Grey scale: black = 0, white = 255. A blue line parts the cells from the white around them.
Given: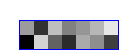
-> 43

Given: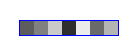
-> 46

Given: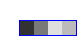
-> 50

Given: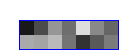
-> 116

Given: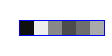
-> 136

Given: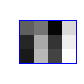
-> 25

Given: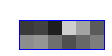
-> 111

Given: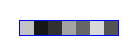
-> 163

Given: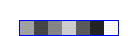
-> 205

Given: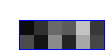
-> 139
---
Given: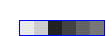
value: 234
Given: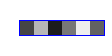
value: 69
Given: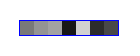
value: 121
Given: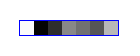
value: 251
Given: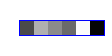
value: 74
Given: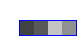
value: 66
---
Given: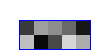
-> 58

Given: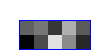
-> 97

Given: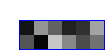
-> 20

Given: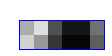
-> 172

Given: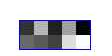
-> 51

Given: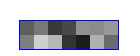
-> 94

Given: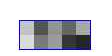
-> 195
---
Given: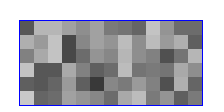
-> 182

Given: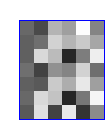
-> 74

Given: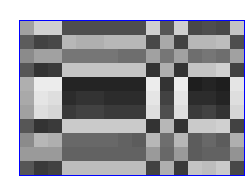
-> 208

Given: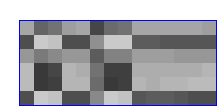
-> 100

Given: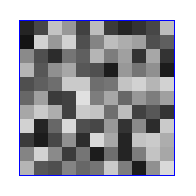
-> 71
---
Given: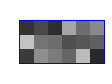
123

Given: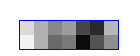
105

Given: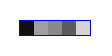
138

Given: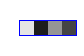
149

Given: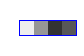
51

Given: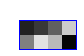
185
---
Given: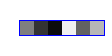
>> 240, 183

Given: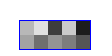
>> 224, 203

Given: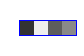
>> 238, 137

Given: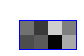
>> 206, 169

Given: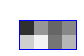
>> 243, 207

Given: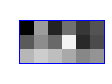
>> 243, 205

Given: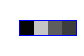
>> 198, 94
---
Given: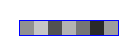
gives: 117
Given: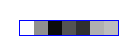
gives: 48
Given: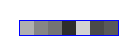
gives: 210
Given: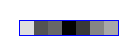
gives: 57
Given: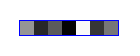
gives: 249
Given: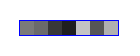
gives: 196
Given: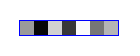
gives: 251
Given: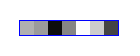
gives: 252
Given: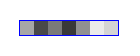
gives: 145
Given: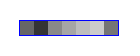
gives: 189
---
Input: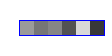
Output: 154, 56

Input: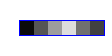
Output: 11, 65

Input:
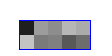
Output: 31, 109

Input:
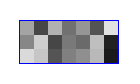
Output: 164, 26

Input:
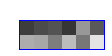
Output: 61, 228

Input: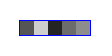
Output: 85, 141
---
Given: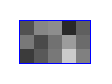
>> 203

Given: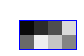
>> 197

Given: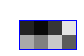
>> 201

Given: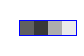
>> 173

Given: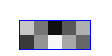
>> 167

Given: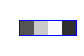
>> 250

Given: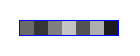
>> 174

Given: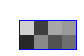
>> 81

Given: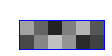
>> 43

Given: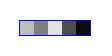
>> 78
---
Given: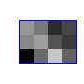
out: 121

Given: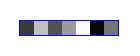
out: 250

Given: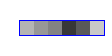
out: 55

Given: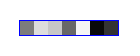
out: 245

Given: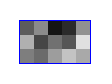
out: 21

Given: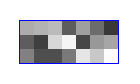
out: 159

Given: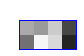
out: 154
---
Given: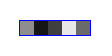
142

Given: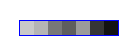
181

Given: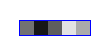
171

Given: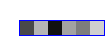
181

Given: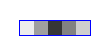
206

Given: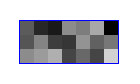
175
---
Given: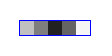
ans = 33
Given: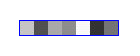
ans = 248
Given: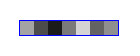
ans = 212
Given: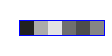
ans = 111
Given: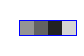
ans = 98
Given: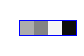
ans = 132
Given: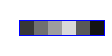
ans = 217
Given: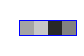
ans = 199
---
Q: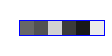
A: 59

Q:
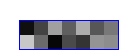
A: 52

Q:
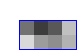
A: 156

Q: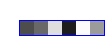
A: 28

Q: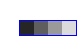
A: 94

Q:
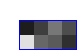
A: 103
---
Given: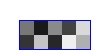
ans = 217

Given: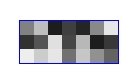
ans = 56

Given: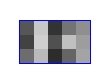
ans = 157

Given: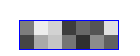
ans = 224

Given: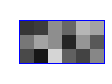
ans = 88

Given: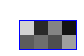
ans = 18

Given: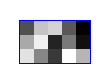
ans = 16

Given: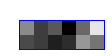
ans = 230

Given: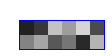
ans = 75
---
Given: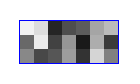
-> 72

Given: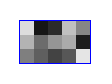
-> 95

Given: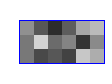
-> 73

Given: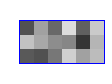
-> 81

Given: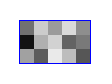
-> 92

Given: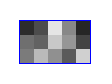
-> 186

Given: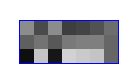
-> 196
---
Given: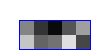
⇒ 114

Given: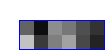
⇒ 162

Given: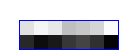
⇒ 68

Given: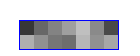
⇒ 183

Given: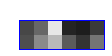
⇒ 91

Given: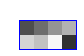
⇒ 193

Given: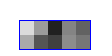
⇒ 64

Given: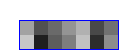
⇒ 193

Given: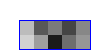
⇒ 27

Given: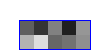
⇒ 102
